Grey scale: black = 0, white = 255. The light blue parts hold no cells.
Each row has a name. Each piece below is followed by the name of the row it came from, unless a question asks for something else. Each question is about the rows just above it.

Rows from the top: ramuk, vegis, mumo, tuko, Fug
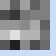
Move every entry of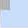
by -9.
[171]
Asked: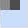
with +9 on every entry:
[147  85]
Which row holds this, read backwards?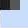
Fug

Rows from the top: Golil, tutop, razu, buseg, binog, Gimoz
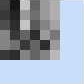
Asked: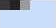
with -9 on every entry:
[ 47  26 145]
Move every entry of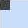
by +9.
[76]
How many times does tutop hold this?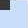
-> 1
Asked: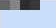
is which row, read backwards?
Gimoz
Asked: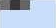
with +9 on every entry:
[120  65 109]
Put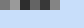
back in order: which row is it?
buseg

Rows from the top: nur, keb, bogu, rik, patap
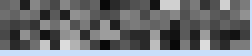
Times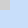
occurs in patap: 0
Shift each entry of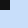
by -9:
[9]
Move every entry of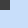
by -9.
[53]
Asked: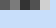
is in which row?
nur
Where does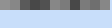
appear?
keb
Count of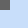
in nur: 5

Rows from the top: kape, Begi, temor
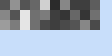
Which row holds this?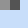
kape
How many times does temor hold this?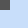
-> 1
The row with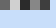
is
kape
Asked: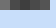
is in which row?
temor
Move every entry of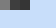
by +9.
[133  71  62]

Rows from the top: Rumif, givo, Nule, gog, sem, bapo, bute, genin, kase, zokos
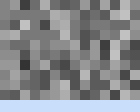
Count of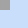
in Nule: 1
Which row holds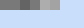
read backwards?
Nule
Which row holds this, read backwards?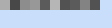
genin
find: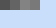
gog
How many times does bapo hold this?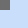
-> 1
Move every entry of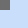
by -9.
[100]
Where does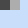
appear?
genin

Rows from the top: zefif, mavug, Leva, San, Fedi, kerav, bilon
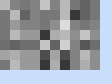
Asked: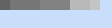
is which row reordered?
zefif
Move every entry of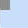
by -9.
[133]
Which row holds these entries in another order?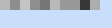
San
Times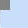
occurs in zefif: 3
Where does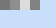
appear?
Leva

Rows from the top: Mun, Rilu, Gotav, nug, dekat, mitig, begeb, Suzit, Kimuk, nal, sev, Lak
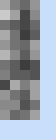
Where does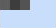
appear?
begeb
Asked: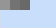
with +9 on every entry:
[158 124 114]
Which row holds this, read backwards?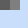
Suzit
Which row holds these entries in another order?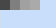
Kimuk
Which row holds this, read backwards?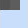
Suzit
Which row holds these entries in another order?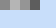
mitig

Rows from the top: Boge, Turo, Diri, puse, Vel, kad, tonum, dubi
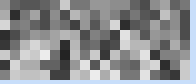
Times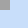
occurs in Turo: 1
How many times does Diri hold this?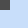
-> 2
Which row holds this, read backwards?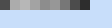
puse
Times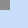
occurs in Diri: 2
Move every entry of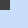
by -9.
[55]
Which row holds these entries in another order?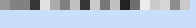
kad
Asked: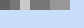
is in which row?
Boge

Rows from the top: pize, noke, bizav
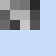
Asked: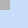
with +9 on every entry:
[188]
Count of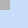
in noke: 2
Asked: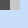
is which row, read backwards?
bizav

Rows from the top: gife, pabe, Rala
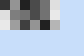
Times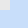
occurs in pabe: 1
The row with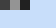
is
Rala
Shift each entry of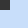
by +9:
[62]
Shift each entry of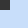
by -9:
[44]

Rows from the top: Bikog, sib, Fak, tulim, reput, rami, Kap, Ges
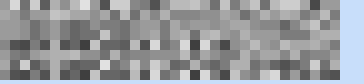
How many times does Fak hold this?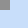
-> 6
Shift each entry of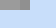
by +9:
[164 164 153]

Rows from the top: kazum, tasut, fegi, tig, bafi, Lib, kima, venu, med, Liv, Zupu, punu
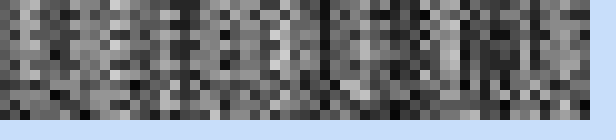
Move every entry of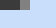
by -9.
[ 50  50 120]
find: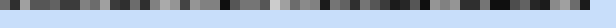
tig
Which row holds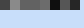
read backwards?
venu
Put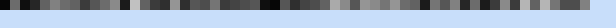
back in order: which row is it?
Zupu

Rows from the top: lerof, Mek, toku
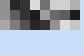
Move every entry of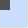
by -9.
[72]
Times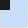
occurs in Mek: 2
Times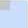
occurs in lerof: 0

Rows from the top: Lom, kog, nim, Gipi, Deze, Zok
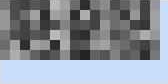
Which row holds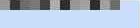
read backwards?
kog
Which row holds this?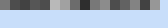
Lom
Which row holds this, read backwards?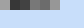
nim
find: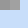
Deze
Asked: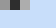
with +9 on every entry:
[160  55 182]
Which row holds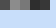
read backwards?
Gipi
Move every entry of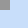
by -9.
[142]

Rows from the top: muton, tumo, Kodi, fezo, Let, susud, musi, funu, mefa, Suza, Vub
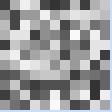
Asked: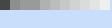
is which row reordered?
musi
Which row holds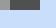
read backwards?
mefa

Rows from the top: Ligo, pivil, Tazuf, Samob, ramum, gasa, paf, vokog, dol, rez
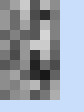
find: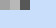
dol
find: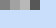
dol
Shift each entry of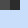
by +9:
[84 53]
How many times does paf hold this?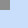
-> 1
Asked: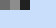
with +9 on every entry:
[117 150  42]
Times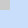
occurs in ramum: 2

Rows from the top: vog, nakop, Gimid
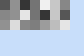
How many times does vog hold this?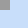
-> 0
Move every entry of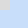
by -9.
[211]
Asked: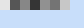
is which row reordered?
nakop
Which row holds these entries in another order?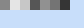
nakop
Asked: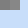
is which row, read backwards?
Gimid
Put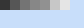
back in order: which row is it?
nakop

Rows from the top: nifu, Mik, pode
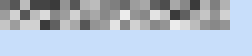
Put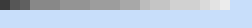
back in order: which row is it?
Mik
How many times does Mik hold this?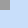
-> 3

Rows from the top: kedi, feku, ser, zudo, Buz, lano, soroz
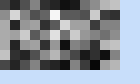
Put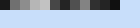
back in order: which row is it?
kedi
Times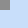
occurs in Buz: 0
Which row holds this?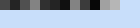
soroz
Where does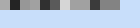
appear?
ser
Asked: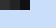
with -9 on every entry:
[39 27  7]

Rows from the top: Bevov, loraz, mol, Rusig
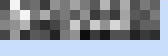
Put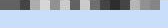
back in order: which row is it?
mol
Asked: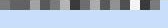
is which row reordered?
loraz
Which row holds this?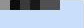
Rusig
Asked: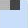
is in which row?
mol
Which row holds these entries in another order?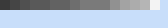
Bevov
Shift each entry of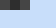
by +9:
[78 55 78]

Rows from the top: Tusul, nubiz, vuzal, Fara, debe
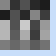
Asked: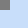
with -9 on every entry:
[115]
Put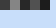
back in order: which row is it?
nubiz

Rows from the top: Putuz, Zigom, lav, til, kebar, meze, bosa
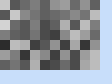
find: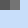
til
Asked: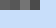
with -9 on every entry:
[ 87  78 107  66]
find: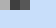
kebar
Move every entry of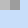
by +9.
[197 166]

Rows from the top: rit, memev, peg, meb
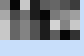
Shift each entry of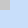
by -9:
[191]
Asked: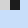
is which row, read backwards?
peg
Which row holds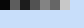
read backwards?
meb
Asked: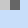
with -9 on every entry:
[191  93]

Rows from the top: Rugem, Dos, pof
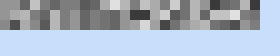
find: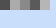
pof
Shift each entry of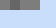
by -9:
[116  93 116 116]
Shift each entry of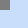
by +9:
[134]
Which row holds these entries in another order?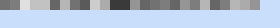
Dos
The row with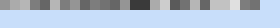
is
Dos
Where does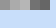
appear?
pof

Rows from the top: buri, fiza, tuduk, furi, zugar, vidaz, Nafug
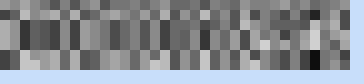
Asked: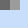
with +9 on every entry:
[114 165]
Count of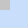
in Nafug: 5
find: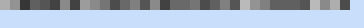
tuduk
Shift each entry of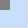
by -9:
[119]

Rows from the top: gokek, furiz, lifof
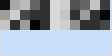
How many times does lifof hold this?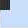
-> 4
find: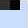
furiz
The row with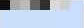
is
gokek
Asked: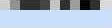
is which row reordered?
lifof
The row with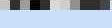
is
lifof

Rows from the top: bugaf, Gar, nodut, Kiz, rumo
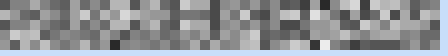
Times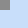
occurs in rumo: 8
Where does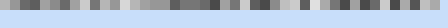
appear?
Gar

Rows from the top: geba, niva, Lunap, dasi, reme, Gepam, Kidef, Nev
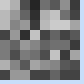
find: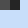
geba
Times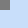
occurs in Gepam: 2
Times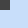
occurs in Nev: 5
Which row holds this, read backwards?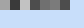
Gepam
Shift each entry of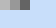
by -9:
[176 143  91]

